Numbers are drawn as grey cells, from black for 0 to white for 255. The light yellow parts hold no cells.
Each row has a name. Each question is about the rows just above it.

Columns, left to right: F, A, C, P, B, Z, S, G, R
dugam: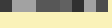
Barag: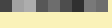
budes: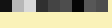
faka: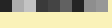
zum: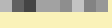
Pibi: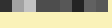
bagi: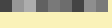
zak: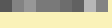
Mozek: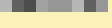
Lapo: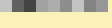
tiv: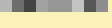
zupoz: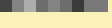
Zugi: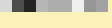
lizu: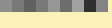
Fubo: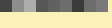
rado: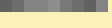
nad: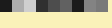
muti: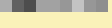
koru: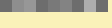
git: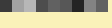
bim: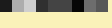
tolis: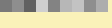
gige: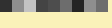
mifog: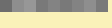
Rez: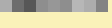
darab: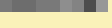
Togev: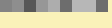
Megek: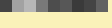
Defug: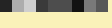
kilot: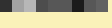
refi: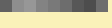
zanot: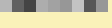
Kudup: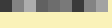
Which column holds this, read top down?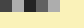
C
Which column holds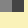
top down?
F
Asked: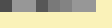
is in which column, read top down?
R
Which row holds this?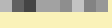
zum
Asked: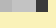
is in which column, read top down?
S
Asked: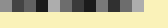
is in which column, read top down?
F

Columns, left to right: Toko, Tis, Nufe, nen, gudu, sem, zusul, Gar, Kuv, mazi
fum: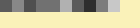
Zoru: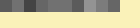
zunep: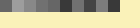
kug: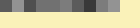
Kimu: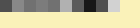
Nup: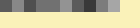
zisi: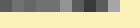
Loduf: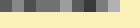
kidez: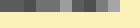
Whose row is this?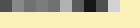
Kimu
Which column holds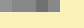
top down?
Tis
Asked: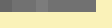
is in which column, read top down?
nen
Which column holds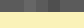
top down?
Toko
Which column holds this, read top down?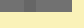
gudu

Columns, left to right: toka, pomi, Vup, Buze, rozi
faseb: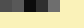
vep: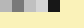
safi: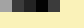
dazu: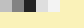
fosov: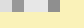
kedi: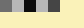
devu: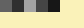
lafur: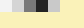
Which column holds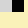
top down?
Buze
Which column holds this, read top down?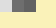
toka
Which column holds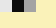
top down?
Vup
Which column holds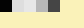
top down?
Buze
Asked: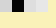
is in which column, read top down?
Buze
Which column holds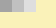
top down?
toka
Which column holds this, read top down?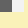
toka

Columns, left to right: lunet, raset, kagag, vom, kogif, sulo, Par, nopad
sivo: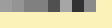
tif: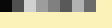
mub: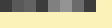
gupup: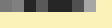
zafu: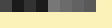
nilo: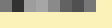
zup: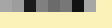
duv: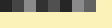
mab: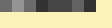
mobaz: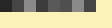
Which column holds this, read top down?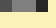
kogif
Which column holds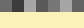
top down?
nopad
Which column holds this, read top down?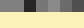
kogif
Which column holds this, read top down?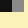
Par
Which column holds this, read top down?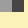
raset
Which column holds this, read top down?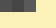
kogif
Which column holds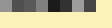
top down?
raset

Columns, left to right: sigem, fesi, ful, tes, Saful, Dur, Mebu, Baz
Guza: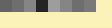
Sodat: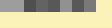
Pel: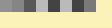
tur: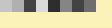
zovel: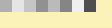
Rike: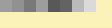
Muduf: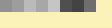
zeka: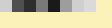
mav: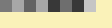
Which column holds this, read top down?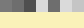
Baz
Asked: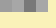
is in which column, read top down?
tes
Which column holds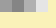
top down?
fesi

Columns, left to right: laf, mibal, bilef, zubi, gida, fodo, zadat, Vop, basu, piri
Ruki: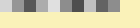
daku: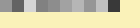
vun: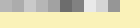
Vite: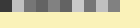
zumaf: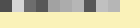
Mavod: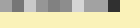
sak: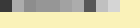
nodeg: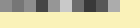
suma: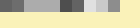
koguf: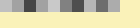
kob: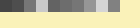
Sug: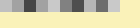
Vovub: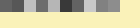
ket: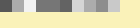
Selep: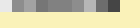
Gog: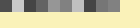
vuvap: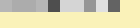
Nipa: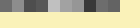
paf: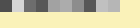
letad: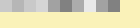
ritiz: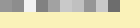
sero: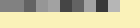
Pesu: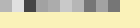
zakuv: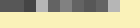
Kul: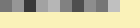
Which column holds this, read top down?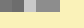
bilef
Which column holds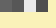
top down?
laf
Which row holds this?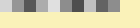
Ruki
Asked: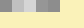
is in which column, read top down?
zadat
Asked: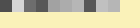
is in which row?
zumaf
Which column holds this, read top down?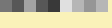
Vop

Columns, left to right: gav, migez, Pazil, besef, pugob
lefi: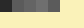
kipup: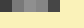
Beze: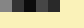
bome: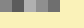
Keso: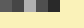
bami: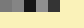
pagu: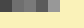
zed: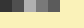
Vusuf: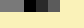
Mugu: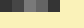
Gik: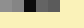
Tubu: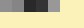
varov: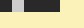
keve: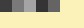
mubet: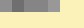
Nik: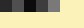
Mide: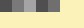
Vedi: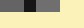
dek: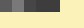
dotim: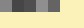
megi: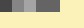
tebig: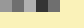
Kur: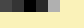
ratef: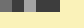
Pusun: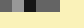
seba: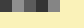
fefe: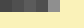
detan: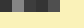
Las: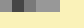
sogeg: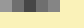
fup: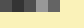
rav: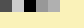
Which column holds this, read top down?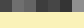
gav
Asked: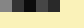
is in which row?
Beze
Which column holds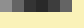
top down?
besef
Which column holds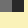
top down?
pugob
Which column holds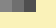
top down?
migez
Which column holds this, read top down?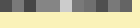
migez
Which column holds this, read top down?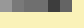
pugob

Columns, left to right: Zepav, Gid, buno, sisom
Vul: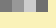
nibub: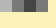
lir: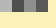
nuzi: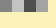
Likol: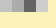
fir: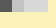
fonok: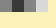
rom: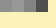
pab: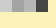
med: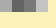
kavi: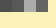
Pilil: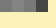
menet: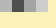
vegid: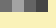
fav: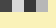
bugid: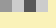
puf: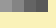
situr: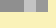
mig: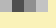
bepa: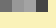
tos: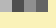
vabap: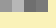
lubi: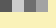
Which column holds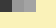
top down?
Gid
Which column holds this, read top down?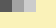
sisom
